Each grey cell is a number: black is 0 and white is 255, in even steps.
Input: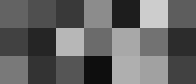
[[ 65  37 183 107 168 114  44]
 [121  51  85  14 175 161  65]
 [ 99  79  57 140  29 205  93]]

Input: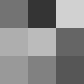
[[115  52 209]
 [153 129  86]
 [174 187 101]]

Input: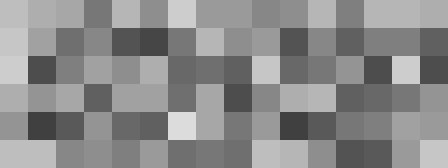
[[148  64  89 148 104  96 220 167 119 154  64  89 119 127 161 154]
 [205  77 127 161 142 174 104 111  96 198 104 119 148  77 205  77]
 [174 148 167  96 161 161 111 167  77 135 174 182  96 104 119 148]
 [198 161 111 135  83  70 119 182 142 154  83 135  96 127 127  96]
 [190 174 167 119 182 142 205 154 154 135 142 182 127 182 182 174]
 [190 190 135 142 127 154 111 119 111 190 182 142  83  89 154 198]]

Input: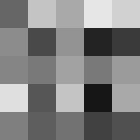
[[140  73 147  35  58]
 [223  86 196  22 169]
 [127  94 114  65  80]
 [133 121 162 121 155]
 [102 196 169 230 209]]

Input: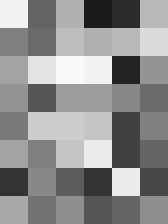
[[148  86 156 156 136 106]
 [242 100 176  27  43 184]
 [128 106 190 176 184 219]
 [169 114 142  86 100 142]
 [163 128 197 235  65 100]
 [ 51 136  93  51 235  71]
 [122 205 205 197  65 128]
 [163 227 249 242  35 148]]

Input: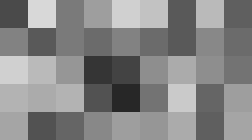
[[165  82 101 136 158 150 171  95 165]
 [130  89 122 107 130 107  89 136 107]
 [179 171 179  82  39 115 202 101 158]
 [208 186 150  53  67 142 171 142 115]
 [ 74 216 122 158 208 194  89 186  95]]

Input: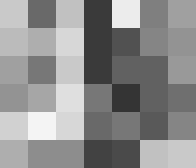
[[201 105 193  58 236 127 160]
 [160 119 201  58  97  97 153]
 [174 141 141  66  74 193 201]
 [147 166 223 119  52  97 111]
 [187 174 215  58  81 133 147]
 [209 244 215 105 119  89 133]]

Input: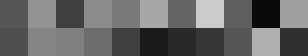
[[ 79 133 127 108  63  26  41  55  86 175  48]
 [ 86 147  63 139 121 167 100 203  94  10 159]]

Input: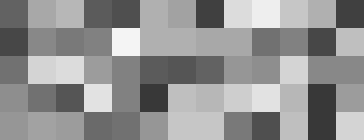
[[142 113  85 226 129  56 191 183 206 226 183  56 156]
 [ 71 136 121 129 244 176 176 168 168 113 129  71 191]
 [150 162 156 106 113 150 198 198 121  79 191  56 212]
 [ 98 168 183  91  79 176 162  64 220 238 198 176  64]
 [113 212 220 156 129  91  85  98 150 142 212 136 136]]
